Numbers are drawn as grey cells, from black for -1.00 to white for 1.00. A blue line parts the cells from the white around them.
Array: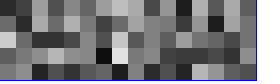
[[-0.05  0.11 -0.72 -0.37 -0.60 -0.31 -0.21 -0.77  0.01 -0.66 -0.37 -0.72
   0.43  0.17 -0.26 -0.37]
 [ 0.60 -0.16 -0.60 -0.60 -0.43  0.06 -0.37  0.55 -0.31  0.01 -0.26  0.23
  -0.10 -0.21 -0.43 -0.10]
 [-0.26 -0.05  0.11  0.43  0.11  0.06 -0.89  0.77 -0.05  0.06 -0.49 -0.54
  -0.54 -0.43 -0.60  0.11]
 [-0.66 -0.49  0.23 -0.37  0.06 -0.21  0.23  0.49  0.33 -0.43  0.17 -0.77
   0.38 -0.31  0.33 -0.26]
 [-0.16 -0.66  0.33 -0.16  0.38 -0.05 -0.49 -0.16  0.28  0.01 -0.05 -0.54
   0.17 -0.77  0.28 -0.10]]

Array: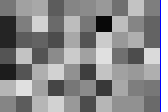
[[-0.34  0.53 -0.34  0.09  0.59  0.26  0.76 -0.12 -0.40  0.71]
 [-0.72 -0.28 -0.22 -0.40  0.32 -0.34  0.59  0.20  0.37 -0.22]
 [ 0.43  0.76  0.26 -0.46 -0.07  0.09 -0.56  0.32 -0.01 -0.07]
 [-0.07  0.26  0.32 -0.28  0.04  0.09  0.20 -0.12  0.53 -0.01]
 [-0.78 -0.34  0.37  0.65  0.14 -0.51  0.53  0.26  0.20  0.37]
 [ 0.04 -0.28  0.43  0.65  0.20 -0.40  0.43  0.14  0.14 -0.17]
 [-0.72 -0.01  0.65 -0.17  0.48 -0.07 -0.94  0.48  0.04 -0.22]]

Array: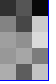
[[-0.62 -0.33 -0.94]
 [ 0.19  0.30 -0.03]
 [ 0.36 -0.27  0.53]
 [ 0.03 -0.44  0.59]
 [ 0.25  0.13  0.71]]

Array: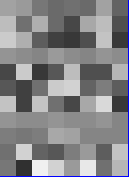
[[-0.44  0.59 -0.56 -0.32  0.48 -0.38 -0.38  0.43]
 [ 0.59  0.37 -0.27 -0.50 -0.56 -0.38  0.53 -0.56]
 [-0.12  0.65 -0.22 -0.32 -0.02  0.21 -0.27  0.53]
 [-0.32 -0.50 -0.12  0.59  0.65 -0.22 -0.02 -0.27]
 [ 0.27  0.21 -0.07 -0.17 -0.12 -0.17  0.27 -0.22]
 [-0.02 -0.07 -0.02  0.32  0.27  0.04  0.04  0.04]
 [ 0.16  0.10  0.04  0.21  0.10  0.04  0.16  0.10]
 [ 0.16  0.10  0.10  0.16  0.10  0.10  0.16  0.04]
 [ 0.48 -0.12  0.37 -0.17 -0.44  0.32  0.48 -0.38]
 [ 0.53 -0.50  0.53 -0.12 -0.44  0.32  0.70 -0.56]
 [-0.07 -0.62  0.88  0.65  0.21  0.82 -0.12  0.43]]

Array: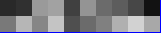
[[-0.05  0.43  0.05  0.54 -0.38 -0.16  0.00  0.38  0.65  0.32]
 [-0.68 -0.62  0.21  0.27 -0.50  0.16 -0.16 -0.27 -0.44 -0.86]]

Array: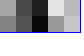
[[ 0.03 -0.36 -0.93  0.19  0.56]
 [ 0.30 -0.42 -0.76  0.78  0.45]]

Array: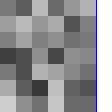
[[ 0.34 -0.28 -0.56  0.50 -0.23 -0.34]
 [ 0.61  0.12 -0.12  0.56 -0.17 -0.17]
 [ 0.00  0.28  0.00  0.12 -0.12 -0.06]
 [-0.51 -0.39  0.12 -0.45  0.12  0.06]
 [ 0.23  0.45  0.18  0.34 -0.34  0.00]
 [-0.06 -0.39  0.39  0.28  0.06 -0.12]
 [-0.06 -0.28  0.45 -0.17  0.18  0.39]]

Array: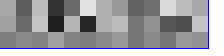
[[-0.02  0.09  0.03  0.26  0.03 -0.02  0.09  0.20 -0.08  0.09 -0.08  0.20
   0.14]
 [ 0.31 -0.28  0.48 -0.60 -0.18  0.77  0.37  0.20 -0.23 -0.13  0.71  0.48
   0.31]
 [ 0.26 -0.18  0.54 -0.76  0.42 -0.71  0.37  0.48 -0.08  0.14 -0.33 -0.38
   0.54]]
